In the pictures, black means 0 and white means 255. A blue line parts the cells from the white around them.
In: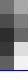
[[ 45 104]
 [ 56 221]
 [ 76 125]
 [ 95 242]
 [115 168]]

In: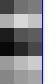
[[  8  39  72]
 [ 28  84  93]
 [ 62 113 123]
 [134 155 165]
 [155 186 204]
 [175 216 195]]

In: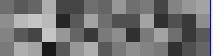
[[111  89 101 174  69  69 111 101 151 111 122  69 131 151 163]
 [122 174 163  26  89 151 174  89 122 142 131 122  48  80 101]
 [131  89  69 197 151 101  57 122 142  48 122 163 111  57  89]
 [142 185 197 185  38  89 163 111  80  80 163  48  80  57 142]]

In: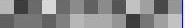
[[ 97 118 118  97 128 183 171 171 149  61 118 160 194]
 [183  61 106 216 106 139  97 139  85 194 160  73 149]]

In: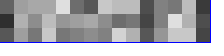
[[ 47 177 141 188 150 159 168 141 109 119  69 129 223 177  78]
 [ 87 159 119 200 119 129 141 129 211 177  87 150 200 200  69]
 [ 99 159 168 168 223 109  87 200 188 188  78 129 119 188  58]]

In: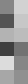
[[ 63 114]
 [ 84 199]
 [134 210]
 [167 144]
 [179 188]
 [220 134]]

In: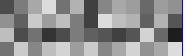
[[ 76 124 168 220 114 178  64 134 168 157 105 157 145]
 [114 202 134 190 211 157 202 134 168 211 145 168 220]
 [145  96 202 157 190 124  64 220 190 178  96 178  85]
 [190  76 114  52  76 124  96  85  64  85 211 105  29]]

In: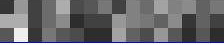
[[ 54 151  65 108 173  76  87 119  65 129 108 163 129 139  98 119]
 [ 87 238  54 119  87  76  45  45 163  98  76 151  87  45  87  45]
 [173 173  65 108 139  45  65  65 151 129 119  98 139  54  98  65]]
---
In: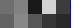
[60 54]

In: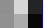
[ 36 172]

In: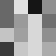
[143 216 160  58]

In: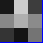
[ 61 175  52]

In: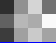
[113 171 160]

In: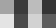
[ 52 210]

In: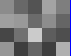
[126 141 203  62]
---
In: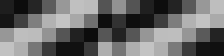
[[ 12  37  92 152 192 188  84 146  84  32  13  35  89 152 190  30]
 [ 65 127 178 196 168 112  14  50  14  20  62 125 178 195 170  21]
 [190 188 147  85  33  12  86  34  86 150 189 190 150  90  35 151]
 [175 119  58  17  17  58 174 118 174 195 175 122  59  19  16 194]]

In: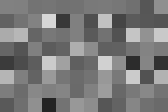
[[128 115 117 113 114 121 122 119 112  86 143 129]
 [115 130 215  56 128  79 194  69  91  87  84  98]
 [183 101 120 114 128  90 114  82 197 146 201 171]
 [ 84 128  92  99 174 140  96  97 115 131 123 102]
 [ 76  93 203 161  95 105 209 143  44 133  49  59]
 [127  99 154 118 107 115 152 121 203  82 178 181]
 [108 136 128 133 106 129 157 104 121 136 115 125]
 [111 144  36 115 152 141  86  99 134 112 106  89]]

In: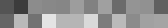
[[ 60 140 136 134 157 129 160 107 148 145  96  84]
 [185 114 228 182 181 217 124 186 139 161 164 101]]

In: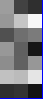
[[ 66  47 157]
 [197 247 151]
 [111 123  80]
 [ 96  22 152]
 [ 97 151 141]
 [187 229 193]
 [ 51  19  46]]

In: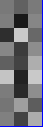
[[ 97 122 121]
 [ 25 134 126]
 [202 104  46]
 [ 60 141 135]
 [ 67 174  96]
 [ 34 201 196]
 [ 42 142 124]
 [159  93 117]
 [ 67 173 128]]

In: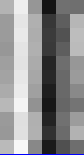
[[238 150  20 112 111 179]
 [229 176  55  94 182 155]
 [233 173  59  82 189 155]
 [228 176  57  94 187 151]
 [226 171  37 110 151 159]
 [231 167  40 105 155 163]
 [235 160  30 105 137 171]
 [244 146  23 102 116 184]
 [223 176  35 113 156 154]
 [224 177  49 107 178 152]
 [247 136  26  80 110 186]]

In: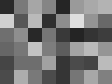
[[122 166 133  37 154 169 179  42]
 [ 86 186  47 141 223 148 104 208]
 [142  40 118  57  36  52  61 111]
 [119 195 125  93 164 186 149 102]
 [110 110 161  53  75  68 187  69]
 [173 121  76  53 118 167 128  75]]

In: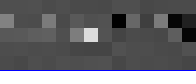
[[ 79  80  75  78  74  74  73  79  79  72  74  75  75  79]
 [ 77  76 123  74  89  80  82   1 103  63 123   6  33 130]
 [ 89  94  96  79 125 220  83  68  75  74  72  94   5  88]
 [ 78  76  77  75  70  69  69  81  77  77  74  73  81  77]
 [ 72  78  75  79  78  80  81  71  77  75  76  74  70  75]]
